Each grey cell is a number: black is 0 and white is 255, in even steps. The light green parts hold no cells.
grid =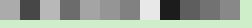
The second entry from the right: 114
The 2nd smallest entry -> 71
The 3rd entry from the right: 94
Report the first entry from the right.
136

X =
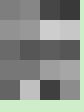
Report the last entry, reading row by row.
140
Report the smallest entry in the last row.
63
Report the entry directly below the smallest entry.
199
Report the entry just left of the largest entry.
152
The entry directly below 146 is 106
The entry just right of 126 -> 134

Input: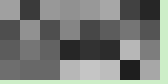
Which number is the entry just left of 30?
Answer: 189
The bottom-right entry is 167
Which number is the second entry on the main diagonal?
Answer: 145
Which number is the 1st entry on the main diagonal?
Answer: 160
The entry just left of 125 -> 183
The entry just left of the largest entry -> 183
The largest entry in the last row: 197
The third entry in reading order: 152
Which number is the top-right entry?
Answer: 38
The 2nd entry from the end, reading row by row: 30

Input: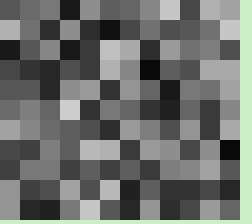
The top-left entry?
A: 87
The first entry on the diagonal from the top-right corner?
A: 162
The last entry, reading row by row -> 101
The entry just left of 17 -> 45
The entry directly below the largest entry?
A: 94
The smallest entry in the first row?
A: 25
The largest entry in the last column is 198
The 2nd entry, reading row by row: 107
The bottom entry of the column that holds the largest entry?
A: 120
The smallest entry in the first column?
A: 25
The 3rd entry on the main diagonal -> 134
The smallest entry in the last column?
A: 9
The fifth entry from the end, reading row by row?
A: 148
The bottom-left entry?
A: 148
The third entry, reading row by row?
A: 120
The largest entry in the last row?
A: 198
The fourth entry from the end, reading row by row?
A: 45
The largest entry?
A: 205
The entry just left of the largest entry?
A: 101
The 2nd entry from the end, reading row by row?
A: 154
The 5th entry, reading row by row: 142

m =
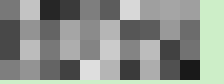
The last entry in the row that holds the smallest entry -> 25
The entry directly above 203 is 181
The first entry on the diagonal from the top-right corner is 159
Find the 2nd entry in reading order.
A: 195
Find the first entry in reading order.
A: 120
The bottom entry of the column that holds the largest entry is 222
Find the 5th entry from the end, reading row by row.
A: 181
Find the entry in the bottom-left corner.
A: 126
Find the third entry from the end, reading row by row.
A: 173
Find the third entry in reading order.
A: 38
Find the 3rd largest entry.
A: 203
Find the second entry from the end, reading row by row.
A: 80

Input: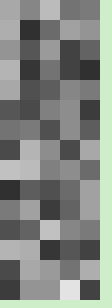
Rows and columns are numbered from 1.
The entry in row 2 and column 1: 174
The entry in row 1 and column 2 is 134
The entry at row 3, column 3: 154
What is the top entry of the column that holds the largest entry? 115
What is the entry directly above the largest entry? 115
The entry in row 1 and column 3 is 187
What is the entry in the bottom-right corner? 66
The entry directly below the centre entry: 128
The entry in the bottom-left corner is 60
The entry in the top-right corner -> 122
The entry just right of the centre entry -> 74
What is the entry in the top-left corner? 168
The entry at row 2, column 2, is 48
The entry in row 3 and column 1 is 148
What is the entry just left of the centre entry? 180
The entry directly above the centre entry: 80

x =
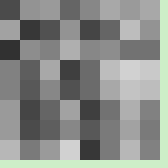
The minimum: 49
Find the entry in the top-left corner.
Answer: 75
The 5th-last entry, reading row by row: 209
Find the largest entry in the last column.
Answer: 201
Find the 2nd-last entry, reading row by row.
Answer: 183
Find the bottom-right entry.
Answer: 129
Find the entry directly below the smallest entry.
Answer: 129
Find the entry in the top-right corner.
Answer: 168
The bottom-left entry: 183
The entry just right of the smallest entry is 141
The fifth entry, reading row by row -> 135
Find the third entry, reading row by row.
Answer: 154
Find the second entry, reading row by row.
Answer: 147
